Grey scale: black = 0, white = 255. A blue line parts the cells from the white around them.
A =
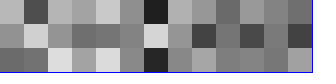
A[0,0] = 184
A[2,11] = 119
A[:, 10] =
[153, 73, 132]
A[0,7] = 177
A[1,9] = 117
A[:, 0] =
[184, 146, 107]
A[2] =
[107, 114, 221, 163, 219, 137, 38, 136, 166, 126, 132, 119, 160]
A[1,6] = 213
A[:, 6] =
[31, 213, 38]
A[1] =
[146, 208, 148, 111, 117, 130, 213, 149, 67, 117, 73, 122, 66]

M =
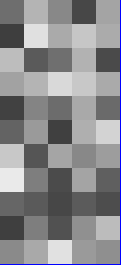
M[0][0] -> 110
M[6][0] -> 200
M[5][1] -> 154
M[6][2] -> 165
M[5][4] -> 211
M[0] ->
[110, 180, 136, 71, 164]
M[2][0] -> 189
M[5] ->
[99, 154, 64, 175, 211]
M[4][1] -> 132
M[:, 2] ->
[136, 170, 111, 217, 108, 64, 165, 75, 71, 81, 225]
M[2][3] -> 178
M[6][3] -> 136

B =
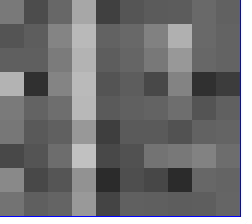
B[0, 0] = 121
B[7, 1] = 72
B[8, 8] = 94
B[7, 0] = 137
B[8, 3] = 153
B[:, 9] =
[97, 99, 99, 60, 96, 100, 109, 100, 101]
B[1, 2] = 132
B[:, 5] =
[85, 104, 101, 93, 96, 90, 81, 78, 96]
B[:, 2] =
[103, 132, 123, 132, 110, 96, 109, 85, 100]
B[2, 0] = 95
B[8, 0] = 115
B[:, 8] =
[105, 105, 103, 48, 84, 98, 130, 103, 94]
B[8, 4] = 68
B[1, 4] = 98
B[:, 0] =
[121, 84, 95, 179, 122, 119, 72, 137, 115]
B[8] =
[115, 95, 100, 153, 68, 96, 95, 93, 94, 101]
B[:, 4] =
[64, 98, 93, 84, 90, 62, 72, 43, 68]
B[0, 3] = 167
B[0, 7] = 92
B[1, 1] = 93

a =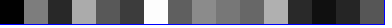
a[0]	1
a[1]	125
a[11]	176
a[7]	95
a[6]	253
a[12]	41

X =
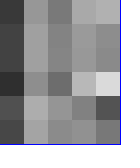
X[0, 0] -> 57
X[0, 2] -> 121
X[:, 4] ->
[177, 141, 138, 218, 83, 120]
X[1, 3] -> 154
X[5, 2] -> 139
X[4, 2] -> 149
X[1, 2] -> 131
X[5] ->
[71, 164, 139, 145, 120]

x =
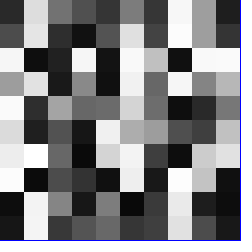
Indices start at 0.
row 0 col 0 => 41
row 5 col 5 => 173
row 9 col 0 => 22
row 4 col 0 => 250
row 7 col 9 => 16
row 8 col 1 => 243
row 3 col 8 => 132
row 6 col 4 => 212
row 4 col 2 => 164
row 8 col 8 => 29
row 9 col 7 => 225
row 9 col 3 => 84
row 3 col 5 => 241
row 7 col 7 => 253
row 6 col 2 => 103
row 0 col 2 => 114
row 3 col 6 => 103
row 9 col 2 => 56
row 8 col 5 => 9
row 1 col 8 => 158
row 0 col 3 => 80
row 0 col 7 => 247
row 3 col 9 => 183
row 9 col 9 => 24
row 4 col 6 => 109
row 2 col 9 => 250
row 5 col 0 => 219
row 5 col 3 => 22
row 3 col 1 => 226
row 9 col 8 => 76
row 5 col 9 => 193
